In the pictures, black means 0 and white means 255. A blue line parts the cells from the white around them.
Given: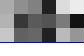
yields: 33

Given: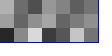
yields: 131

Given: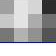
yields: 227

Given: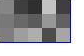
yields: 47

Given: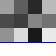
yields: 94

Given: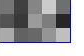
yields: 133
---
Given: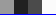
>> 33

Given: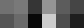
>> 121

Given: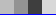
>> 147

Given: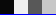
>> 239

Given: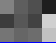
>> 94

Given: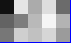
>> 229
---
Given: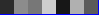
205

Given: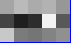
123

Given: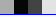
172

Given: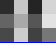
72

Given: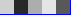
40

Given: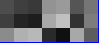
42

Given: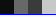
13

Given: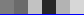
194
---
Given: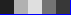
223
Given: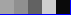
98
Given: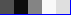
132
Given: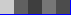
62
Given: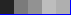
146
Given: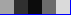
12
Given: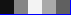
243
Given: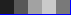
162
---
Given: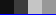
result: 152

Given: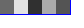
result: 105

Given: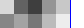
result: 119

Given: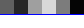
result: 96

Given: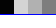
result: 177

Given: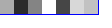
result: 132

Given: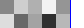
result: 135

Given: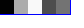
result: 115

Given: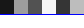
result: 82

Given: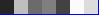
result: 107
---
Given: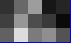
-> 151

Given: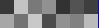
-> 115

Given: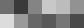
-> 154

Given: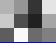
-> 79

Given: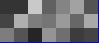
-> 175

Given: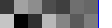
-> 3

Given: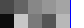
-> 199

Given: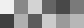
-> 176
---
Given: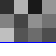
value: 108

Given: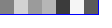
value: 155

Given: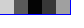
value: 4

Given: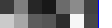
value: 92

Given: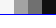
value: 112

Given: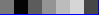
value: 92
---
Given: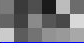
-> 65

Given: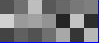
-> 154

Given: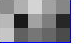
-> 26

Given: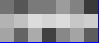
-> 193

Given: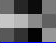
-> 184

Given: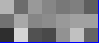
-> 168

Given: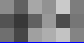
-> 56
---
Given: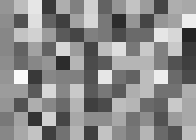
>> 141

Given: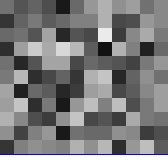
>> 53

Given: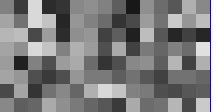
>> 164

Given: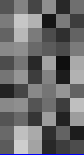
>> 123

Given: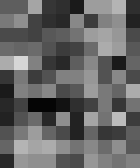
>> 121
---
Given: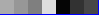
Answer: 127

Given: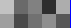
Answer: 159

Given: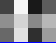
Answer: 183

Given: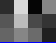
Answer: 52

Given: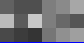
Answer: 60

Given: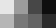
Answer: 14

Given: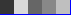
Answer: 53

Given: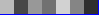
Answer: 152
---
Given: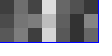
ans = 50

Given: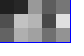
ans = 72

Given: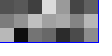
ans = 132

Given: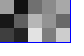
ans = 147

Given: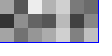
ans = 65

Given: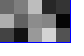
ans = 133

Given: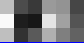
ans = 161
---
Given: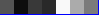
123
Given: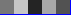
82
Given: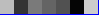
204
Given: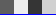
209
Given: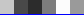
154
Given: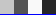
39
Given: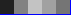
117
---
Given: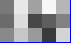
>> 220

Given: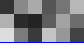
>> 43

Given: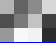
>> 122

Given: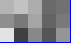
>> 121

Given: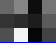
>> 44

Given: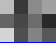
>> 71
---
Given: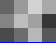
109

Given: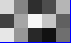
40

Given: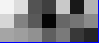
122

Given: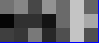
79

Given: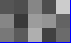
175

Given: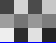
45

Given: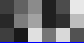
118
